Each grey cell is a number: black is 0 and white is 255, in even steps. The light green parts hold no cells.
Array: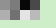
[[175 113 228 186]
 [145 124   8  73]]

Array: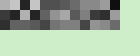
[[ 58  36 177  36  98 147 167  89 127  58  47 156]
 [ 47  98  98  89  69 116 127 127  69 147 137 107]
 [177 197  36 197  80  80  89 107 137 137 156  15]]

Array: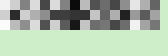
[[207  43 207 175 142  62  62  52  52 196 100 175  33 154  91 163]
 [251 187 142 219  81 207  91  23 196 109 118  71 109 241 163 118]
 [241 207 130 219  71 219 130  11 187  81 109  71 142 229 175 100]]

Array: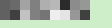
[[ 97  64 194 128 117 238 228 151  64]
 [ 97 106 163 128 175 184  43 140 151]]

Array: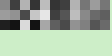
[[ 31  19 218  19 167  95  74 146 128  85 106]
 [137  63 179  52 189  52  63 179 118 156 118]
 [156 146  74 198 230  63  85 189 137 106  95]]

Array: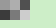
[[ 59 122 205]
 [153 174  80]]
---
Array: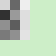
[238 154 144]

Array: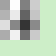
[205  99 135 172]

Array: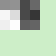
[104  73 253]

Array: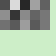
[ 97 100 157]

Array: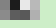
[185  89]

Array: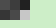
[33 73]
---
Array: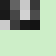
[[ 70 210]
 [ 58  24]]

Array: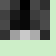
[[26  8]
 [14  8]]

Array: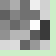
[[131 113]
 [105 133]]

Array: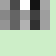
[[101 155]
 [ 99 178]]

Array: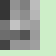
[[157 142]
 [194 165]]

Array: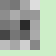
[[171 148]
 [129  41]]

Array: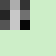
[[200 112]
 [199   6]]
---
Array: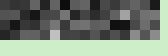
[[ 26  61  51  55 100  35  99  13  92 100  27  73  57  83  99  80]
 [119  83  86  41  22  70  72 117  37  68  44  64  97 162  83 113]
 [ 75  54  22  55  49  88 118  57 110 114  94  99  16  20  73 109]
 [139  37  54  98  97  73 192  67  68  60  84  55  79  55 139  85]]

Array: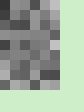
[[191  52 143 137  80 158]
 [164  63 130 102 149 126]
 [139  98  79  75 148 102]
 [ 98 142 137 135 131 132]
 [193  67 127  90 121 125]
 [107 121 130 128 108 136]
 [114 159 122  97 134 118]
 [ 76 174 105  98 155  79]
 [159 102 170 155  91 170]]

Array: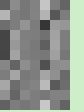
[[100  96 140 119 130 197 125]
 [125 181 125 119 131 179  87]
 [150 110 125 148 124  53 155]
 [125  69 160 127 125 113 162]
 [125  70 152 129 121  95 165]
 [119  69 163 126 122 120 160]
 [143 134 100 142 126  80 140]
 [106 125 165 121 125 165 144]
 [109 167 109 125 131 186  90]
 [130 145 101 136 125 120 130]
 [ 99  97 125 118 125 199 125]]

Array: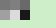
[[105 119 127]
 [ 24 160 219]]

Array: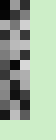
[[ 45   2 155]
 [126   6  52]
 [208 175 119]
 [ 55  42 177]
 [192 142 186]
 [ 48 124 165]
 [216  80   8]
 [175  54 159]
 [171 141  30]
 [ 63 134  17]
 [ 24  95 152]
 [ 91  22 189]]

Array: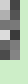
[[ 69 208]
 [ 84 176]
 [121 117]
 [ 58 220]
 [124 101]
 [132  75]]

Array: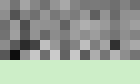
[[111 153 116 164 134 113 148 168 132 120 122 120 111 130]
 [146 142  83 131 112 150 120 138 124 152  95 147 106 145]
 [159 110 155  77 148 145 144  98 156 175 164 154 126 147]
 [131 114 159  87 147 104 140 126 158 142 157 133 117 143]
 [169 140  90  43  67 191 151 104 131 190 126 165  48 152]
 [116  87  13 145 198 110 203  98 199  91 173 117 180 142]]
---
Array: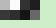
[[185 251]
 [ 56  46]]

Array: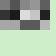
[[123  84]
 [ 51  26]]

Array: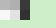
[[184 175]
 [247 226]]

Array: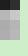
[[ 30  47]
 [183 200]]

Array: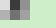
[[222  59]
 [177 114]]

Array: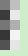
[[123 191]
 [ 59 233]]

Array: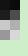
[[18 11]
 [29 77]]
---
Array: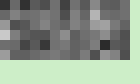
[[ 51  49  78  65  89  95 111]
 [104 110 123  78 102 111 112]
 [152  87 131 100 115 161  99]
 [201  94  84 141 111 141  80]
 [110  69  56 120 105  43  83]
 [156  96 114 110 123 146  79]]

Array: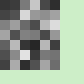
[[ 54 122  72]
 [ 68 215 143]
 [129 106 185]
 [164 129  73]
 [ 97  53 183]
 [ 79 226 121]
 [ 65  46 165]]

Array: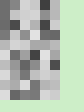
[[110 212  63]
 [110 208 143]
 [107 214  69]
 [121 143 108]
 [184 205 168]
 [218 160 225]
 [189 101 212]
 [217 119 208]
 [187 219 181]
 [220 127 214]]

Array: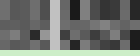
[[112  91  79 102 128  52 104]
 [111  91  79 106 128  52 107]
 [ 94  90  93 110 103 130  99]
 [110  93 150  63  90  88  72]
 [103  92  89 115 124  65 109]]

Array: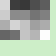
[[215  56  93]
 [204 140 128]
 [173 195 172]
 [101 196 253]]

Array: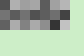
[[ 82 159  92 182]
 [116 114  94  67]
 [ 97 130 142 194]]

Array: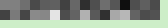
[[129 111  93  65  47 110  15  95]
 [ 66  70 135  77 177  48 183  76]]

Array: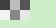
[[ 64  85]
 [244 231]]
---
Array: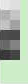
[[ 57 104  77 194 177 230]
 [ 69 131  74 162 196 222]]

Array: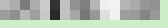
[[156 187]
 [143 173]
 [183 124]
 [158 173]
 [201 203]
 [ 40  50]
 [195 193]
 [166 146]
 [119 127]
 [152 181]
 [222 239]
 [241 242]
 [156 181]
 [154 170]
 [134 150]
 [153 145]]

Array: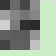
[[ 68  96 208 159  54]
 [ 95  93 123 133 106]
 [ 95  91  45 116  72]
 [193 149  41 134 140]]

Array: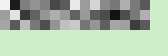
[[165 158 242]
 [ 90 227  28]
 [188  57 127]
 [120  98 147]
 [ 78 149 128]
 [148 175  72]
 [192 154  91]
 [201  98 232]
 [117 153 156]
 [149  91 213]
 [ 95  76 138]
 [166  19 120]
 [160  78 176]
 [ 60 121 122]
 [ 90 175  88]]

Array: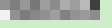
[[241 146]
 [145 126]
 [124 151]
 [136 120]
 [144 158]
 [158 140]
 [130 172]
 [147 158]
 [154 185]
 [140  63]]

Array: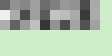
[[173 239 103]
 [ 98 171 145]
 [154  76 135]
 [191 159 159]
 [ 54  90 109]
 [146 195 127]
 [ 77 188 152]
 [163 170 146]
 [ 82  58  75]
 [161 171 170]]

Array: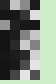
[[ 19  20  22  19  20 151  22  36]
 [ 68  24  28  41  28  32  24 195]
 [228  75  40 203 131  25  53 138]
 [ 79 228 210 130 198  22 222  26]]

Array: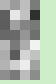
[[142 179 172 183 104  93  95 181]
 [122 208  91 121 105 160 231 156]
 [188 236 212 172 149 132 194 190]
 [140 162 194 242 111 121  47 123]]
